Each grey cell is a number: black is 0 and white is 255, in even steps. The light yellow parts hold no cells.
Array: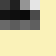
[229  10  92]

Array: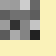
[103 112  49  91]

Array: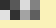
[130 163]

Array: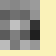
[155 103 192  91]

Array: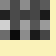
[ 90  70 160  11]

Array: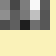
[ 90 192  30]
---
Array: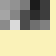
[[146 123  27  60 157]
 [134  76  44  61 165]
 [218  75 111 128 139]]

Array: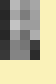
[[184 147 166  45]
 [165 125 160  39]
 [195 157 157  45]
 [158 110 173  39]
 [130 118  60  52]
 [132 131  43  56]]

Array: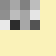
[[167 129 189 138]
 [188 166 229 143]
 [ 44 167  83 233]]

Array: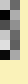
[[105 199]
 [173   2]
 [144  77]
 [105 199]
 [ 96 223]
 [168   9]]

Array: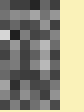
[[ 62  62  37 102  62 101]
 [140 133 164 116 150 115]
 [103  68  79 148  63  74]
 [ 31 126  68  80 132 214]
 [152  70 135 184 108  83]
 [126  64  95 157  63  66]
 [123  68 134 184 104 113]
 [ 70  61  58 127  66 105]
 [ 47 124  70  75 120 163]
 [ 78 143 103  63 146 133]
 [126  69 112 145  74  69]]

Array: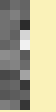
[[108 100  88]
 [127 104 113]
 [107  43 113]
 [ 98 213 113]
 [111 241 100]
 [134  90 141]
 [131 107 124]
 [ 79 163  72]
 [102  55  96]
 [ 92  99  86]
 [114  54 126]]

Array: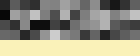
[[ 92  60  47 133 130 161 139 102 141  49  23  50  96  37]
 [160 134 193 126  78 178  66 126 165 177 129 155 193   7]
 [ 48 137  13  14  65  40 111 137 148 178  90  73  60  74]
 [100  39  74 148 204 137 121  57 100  35  71  94 112 104]]
